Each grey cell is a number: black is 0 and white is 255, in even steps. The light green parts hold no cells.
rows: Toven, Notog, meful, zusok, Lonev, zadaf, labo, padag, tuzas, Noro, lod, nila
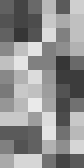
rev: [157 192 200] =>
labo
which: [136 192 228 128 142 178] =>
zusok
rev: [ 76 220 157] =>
tuzas
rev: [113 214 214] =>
nila
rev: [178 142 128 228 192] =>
zusok
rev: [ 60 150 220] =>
zadaf
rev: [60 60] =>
zadaf

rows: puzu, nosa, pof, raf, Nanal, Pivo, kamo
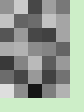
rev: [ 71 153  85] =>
pof
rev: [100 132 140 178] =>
raf
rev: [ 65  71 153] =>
pof
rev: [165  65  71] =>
pof

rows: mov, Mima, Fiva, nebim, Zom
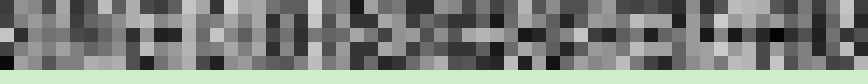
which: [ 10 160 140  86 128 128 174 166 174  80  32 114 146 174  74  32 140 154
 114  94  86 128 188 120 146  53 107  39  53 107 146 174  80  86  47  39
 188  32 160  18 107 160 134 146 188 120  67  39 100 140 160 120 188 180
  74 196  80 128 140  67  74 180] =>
Zom
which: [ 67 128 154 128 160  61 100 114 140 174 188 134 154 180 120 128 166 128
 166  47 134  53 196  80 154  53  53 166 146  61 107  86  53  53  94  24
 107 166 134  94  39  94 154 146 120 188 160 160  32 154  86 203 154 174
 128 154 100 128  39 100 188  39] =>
Mima

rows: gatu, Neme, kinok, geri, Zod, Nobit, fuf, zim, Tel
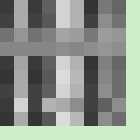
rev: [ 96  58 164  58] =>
Zod
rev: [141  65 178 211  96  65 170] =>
fuf
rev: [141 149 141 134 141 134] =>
geri
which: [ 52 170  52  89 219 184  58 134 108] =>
Nobit
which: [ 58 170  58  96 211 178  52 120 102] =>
gatu

